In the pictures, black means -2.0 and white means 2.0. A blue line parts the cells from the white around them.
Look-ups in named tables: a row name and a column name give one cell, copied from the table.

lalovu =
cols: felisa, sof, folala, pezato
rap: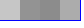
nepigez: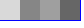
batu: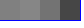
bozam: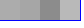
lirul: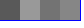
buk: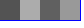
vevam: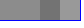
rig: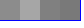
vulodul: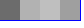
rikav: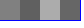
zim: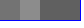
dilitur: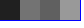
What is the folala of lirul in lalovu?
-0.2
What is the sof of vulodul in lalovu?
0.8
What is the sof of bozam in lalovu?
0.6
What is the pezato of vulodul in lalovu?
0.5
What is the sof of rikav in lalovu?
-0.5
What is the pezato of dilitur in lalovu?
0.4
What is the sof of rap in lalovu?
0.3
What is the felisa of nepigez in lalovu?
1.4
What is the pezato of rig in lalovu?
-0.1
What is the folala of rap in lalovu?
0.2
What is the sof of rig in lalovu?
0.6
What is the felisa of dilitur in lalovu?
-1.5
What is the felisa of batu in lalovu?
0.0
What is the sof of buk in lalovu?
0.7
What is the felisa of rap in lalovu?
1.1
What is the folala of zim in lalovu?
-0.5
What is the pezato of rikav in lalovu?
-0.4
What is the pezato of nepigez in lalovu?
-0.4
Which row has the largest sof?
vulodul

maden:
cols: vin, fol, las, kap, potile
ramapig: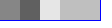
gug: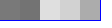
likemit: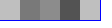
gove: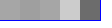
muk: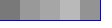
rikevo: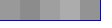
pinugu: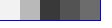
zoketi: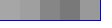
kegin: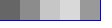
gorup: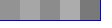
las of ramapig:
1.6
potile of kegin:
0.4
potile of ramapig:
1.0
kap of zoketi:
-0.1
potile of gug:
0.7
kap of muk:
0.9
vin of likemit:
1.0
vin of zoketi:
0.6
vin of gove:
0.6
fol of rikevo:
0.2
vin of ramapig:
0.1
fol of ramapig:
-0.5
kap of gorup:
0.7

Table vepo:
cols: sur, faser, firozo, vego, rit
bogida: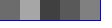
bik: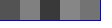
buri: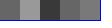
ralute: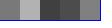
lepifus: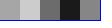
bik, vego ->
0.1
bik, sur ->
-0.7
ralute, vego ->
-0.8
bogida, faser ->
0.6
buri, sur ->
-0.4
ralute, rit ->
0.0
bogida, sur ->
-0.3
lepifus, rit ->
0.1
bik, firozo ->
-1.1
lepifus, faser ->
1.2
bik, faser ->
0.0
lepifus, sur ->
0.6
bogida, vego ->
-0.6

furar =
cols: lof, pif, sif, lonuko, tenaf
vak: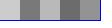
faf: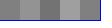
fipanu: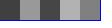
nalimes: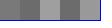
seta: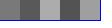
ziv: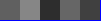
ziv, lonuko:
-0.4
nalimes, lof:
-0.1
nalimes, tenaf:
0.4
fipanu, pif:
0.4
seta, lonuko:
-0.7
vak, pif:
-0.1
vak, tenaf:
0.3
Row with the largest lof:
vak

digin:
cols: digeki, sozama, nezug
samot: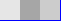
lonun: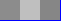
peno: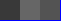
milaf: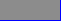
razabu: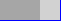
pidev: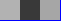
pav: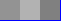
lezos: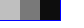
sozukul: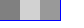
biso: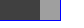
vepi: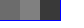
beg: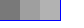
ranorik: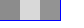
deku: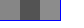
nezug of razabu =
1.3
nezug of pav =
0.0
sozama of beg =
0.5
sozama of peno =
-0.4
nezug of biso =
0.5
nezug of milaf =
0.2
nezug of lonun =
0.1
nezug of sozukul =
0.4
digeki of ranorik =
0.2
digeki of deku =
0.1
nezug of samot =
1.2
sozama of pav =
0.8
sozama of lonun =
1.0
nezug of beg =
0.8
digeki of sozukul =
0.0
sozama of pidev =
-1.1
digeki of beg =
-0.1
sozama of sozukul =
1.3
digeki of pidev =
0.8
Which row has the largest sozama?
ranorik

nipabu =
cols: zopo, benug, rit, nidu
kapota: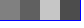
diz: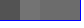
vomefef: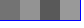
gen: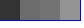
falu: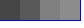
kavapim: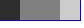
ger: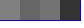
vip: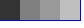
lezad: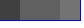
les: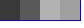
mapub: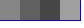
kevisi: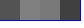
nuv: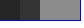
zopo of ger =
0.0
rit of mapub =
-0.9
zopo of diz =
-0.7
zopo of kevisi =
-0.7
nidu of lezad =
-0.2
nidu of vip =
1.0
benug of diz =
-0.2
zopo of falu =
-0.9
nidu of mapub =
0.5
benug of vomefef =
0.3

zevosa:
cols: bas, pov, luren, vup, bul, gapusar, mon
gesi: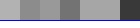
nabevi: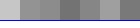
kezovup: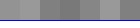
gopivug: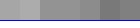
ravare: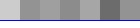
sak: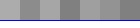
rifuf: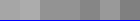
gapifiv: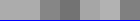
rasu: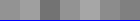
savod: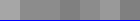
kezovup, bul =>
0.1
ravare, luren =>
0.5
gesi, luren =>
0.4
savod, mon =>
0.0
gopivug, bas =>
0.6
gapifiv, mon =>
0.0
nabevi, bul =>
0.1
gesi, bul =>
0.6
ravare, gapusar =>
-0.3
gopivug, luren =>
0.3
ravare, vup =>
0.2
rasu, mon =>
0.0
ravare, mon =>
0.3

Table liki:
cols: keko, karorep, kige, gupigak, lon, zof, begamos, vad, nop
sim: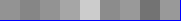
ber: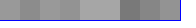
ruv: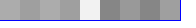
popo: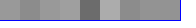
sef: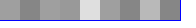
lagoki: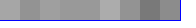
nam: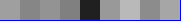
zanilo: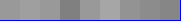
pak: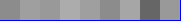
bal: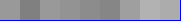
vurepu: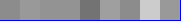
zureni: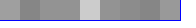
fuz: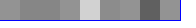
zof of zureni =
0.3
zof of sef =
0.5
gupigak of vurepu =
0.3
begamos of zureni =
0.2
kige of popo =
0.4
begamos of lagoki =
0.3
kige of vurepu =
0.3
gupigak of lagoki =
0.4
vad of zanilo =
0.2
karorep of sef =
0.1
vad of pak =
-0.4
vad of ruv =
0.1
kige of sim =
0.3
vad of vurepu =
1.2
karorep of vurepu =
0.4

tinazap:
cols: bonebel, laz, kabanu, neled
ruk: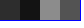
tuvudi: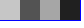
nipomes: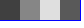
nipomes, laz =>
0.1
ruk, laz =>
-1.7
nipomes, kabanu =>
1.5
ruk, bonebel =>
-1.3
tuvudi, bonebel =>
1.1
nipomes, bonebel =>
-1.0

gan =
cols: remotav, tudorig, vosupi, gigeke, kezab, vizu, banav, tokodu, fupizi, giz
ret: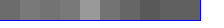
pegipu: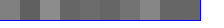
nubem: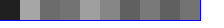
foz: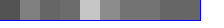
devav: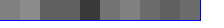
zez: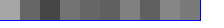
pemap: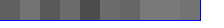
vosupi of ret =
-0.2
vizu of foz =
0.2
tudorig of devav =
0.2
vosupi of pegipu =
0.2
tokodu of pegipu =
0.1
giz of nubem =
-0.2
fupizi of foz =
-0.4
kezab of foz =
1.1
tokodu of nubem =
-0.1
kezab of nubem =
0.5
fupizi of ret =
-0.5
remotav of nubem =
-1.5
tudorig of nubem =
0.6
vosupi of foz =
-0.4
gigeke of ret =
-0.1
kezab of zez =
-0.4
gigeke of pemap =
-0.3

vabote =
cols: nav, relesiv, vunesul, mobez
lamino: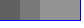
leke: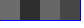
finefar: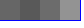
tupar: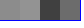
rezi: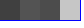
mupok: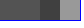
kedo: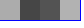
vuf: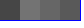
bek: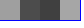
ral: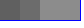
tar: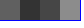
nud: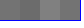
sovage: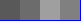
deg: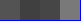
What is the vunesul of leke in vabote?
-0.4
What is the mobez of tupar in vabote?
-0.3
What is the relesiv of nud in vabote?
-0.3
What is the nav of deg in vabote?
-0.7
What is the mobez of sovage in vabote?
0.0
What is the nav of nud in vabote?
-0.2
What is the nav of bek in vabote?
0.5
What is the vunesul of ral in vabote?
0.2
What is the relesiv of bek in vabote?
-0.8
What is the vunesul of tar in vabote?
-0.9
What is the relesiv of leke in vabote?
-1.3
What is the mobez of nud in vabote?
-0.2
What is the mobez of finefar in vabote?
0.3
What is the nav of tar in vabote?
-0.5
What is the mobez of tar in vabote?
0.2
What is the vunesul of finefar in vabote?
-0.3
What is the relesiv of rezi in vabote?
-0.7
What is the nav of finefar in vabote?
-0.4
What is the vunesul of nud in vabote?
0.0

